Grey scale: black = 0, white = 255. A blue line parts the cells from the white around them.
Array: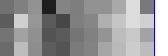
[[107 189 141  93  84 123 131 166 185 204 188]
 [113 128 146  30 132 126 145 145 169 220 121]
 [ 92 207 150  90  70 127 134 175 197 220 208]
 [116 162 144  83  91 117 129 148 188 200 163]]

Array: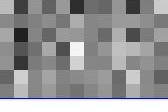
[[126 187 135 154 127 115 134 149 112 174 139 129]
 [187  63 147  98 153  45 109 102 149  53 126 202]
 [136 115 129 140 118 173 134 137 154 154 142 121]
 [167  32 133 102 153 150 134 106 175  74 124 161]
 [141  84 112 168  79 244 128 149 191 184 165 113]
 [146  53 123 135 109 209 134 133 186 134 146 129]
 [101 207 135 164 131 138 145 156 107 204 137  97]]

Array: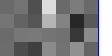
[[108  76  63 139 114 144 100]
 [106 115  79 220 106 124 106]
 [117  99  85 181 131  39  89]
 [107 119 121 116 113  55 139]]

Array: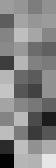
[[  4 182 179 230]
 [157 149 125 145]
 [ 93 164 150 155]
 [132 190 166 134]
 [138 153 108  97]
 [ 61 182 129 123]
 [183 105  91 145]
 [196  86  66 145]
 [164 134 120  97]
 [132 186  75  28]
 [189 123  58  86]
 [ 42 190 145 171]]

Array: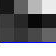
[[ 65  53  72 101]
 [ 23  99 183 235]
 [ 59  39   8  28]]

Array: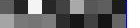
[[165 121 117 125  44  22  65  20 101]
 [ 92  37 244  39  66 169  87  94  27]]
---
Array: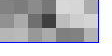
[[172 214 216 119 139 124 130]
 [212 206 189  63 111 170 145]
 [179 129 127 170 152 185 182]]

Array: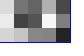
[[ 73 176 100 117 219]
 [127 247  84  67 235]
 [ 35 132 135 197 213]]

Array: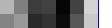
[[210  66   6  65  60 127 181]
 [200  87  12  51  41 153 132]]

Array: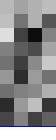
[[189 177 163 184]
 [ 86 177 115 191]
 [131  13  65 222]
 [164  76  92 128]
 [201 138  62 114]
 [114 155  45 151]
 [176 137 129 112]
 [ 52 191 153  43]
 [ 96  65 130  70]]

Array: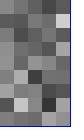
[[ 90  72  96 115 135]
 [206 109 121  87  91]
 [ 90 117  95  77 124]
 [164  85 101 111 143]
 [103 134 147 103 146]
 [112 113  63 173 128]
 [ 85  75 130 125 161]
 [162  53 135 197  84]
 [145 162 108 114 126]]

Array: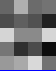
[[115 107 175 102]
 [ 33  81  95  76]
 [213 138 138 213]
 [ 12  75  47 118]
 [114 217 169 153]]

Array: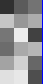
[[115  91  48]
 [172 151 197]
 [ 65 236 118]
 [182 169 108]
 [103 209 163]
 [ 78 231 224]]
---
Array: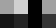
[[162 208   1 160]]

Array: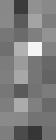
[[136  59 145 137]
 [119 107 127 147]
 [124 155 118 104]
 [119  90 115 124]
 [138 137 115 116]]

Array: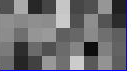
[[ 81 170  39  69 198  70  80 150  32]
 [140 111 149 154  95 103 138 111  95]
 [107  37  65 152 112 204  89 147  94]]

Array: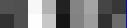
[[ 82  80 247 178  34 132 164  69  55]]

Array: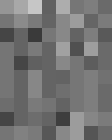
[[149 168 198  97 173 118 126 106]
 [ 69 100  58 119 136  99 126  89]
 [117  70  96 100 136 118  93 106]
 [117 100 135 100 111 118 126 106]
 [ 69 100 109 100  62 156 134 123]]

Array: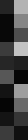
[[ 36 179]
 [  8  78]
 [ 38  31]
 [ 19 158]
 [ 20  53]]
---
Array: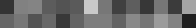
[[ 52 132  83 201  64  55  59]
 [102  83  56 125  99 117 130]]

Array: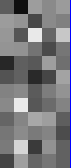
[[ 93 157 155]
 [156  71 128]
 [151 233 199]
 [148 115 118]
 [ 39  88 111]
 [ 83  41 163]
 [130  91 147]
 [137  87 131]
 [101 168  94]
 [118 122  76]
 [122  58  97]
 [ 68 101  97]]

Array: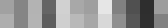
[[161 179 209 159 129  46]
 [174 180 207 167 143  47]]

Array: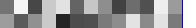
[[116  71 226 198  66  80 155]
 [157 145  36  79 141 138 122]]

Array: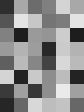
[[ 47 108 212]
 [ 85 199 124]
 [129 154 205]
 [154 157 203]
 [ 95 134 216]
 [212 201 188]
 [ 58  55 234]
 [ 38 216 195]]

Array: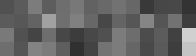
[[ 81 124 110  98 114  57  72]
 [ 91  99 111 103 100 133 114]
 [121  68  71  72 124  76  65]
 [110 131  94  67 124  73  61]]
